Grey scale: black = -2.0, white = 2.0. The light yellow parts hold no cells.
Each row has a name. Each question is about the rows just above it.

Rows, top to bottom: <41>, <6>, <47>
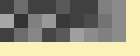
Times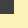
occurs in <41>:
5
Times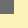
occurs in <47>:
1
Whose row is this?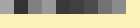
<6>

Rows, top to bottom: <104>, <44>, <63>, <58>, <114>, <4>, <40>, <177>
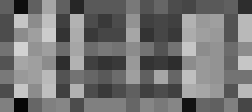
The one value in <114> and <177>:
| -0.4 |
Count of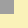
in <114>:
1
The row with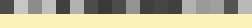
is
<44>
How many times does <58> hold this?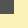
1

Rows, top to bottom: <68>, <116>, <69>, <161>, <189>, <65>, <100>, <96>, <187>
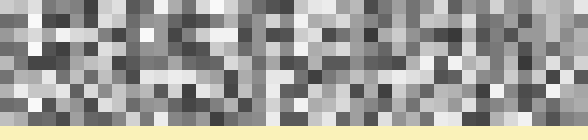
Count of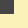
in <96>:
1
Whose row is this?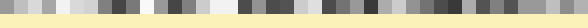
<69>
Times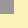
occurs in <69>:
5
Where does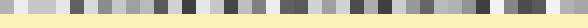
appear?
<100>
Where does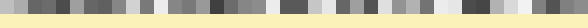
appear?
<187>
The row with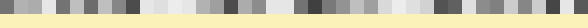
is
<65>

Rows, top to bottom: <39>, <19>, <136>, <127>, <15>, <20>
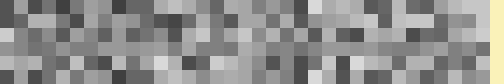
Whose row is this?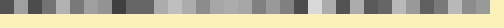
<20>
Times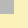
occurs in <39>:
3
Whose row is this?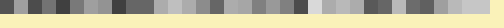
<39>
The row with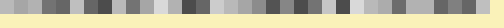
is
<15>
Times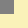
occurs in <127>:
9

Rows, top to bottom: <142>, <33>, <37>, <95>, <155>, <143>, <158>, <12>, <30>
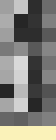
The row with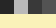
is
<158>
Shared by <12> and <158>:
| -1.4 |
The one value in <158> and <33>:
| -1.4 |

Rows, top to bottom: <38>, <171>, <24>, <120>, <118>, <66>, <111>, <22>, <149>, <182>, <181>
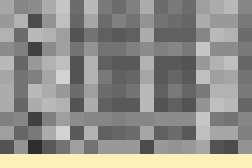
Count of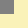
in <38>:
1
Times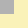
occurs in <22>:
1
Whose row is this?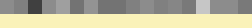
<120>
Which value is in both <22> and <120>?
| 0.3 |
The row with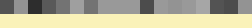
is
<181>

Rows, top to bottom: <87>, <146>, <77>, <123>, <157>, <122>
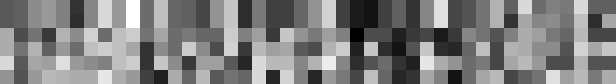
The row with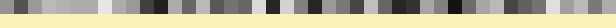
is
<122>
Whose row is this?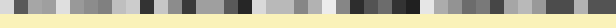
<157>
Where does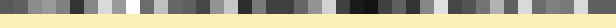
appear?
<87>

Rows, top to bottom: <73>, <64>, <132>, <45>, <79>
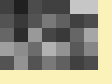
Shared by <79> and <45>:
| 0.3 |
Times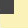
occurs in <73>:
0

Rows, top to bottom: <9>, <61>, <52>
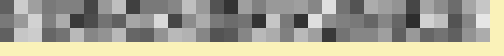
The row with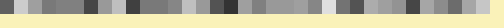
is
<9>
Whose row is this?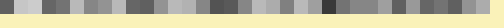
<52>
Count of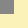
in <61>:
2
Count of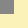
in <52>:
5

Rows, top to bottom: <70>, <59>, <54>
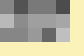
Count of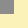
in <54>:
0
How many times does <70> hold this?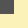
1
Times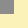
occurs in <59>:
1

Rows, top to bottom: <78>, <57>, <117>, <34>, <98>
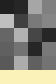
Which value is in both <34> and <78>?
| -1.4 |
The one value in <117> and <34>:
| -1.4 |
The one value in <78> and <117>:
| -1.4 |
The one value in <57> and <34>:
| -0.1 |
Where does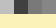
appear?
<57>

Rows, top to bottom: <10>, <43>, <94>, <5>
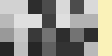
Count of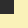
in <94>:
2
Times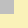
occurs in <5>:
1
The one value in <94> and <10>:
| -1.3 |
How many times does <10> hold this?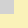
2
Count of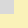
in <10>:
2
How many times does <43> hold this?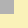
2

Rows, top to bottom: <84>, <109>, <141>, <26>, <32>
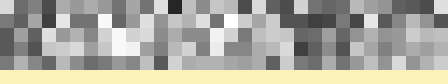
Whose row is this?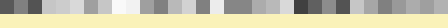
<26>
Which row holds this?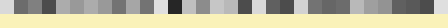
<84>
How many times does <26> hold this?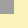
3
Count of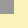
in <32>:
2

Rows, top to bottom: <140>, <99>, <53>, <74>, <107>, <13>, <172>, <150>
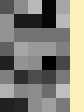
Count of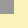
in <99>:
0
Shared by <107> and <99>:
| 0.3 |
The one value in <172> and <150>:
| 0.2 |
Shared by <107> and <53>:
| 0.3 |
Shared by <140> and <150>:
| 0.2 |
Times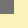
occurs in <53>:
4
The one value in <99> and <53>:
| 0.3 |

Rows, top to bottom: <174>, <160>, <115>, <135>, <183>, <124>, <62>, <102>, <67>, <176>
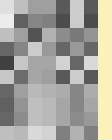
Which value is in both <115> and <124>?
| 0.5 |
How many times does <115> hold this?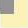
1
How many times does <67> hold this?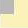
1
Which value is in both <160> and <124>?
| 1.2 |
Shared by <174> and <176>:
| 1.0 |
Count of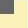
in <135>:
3

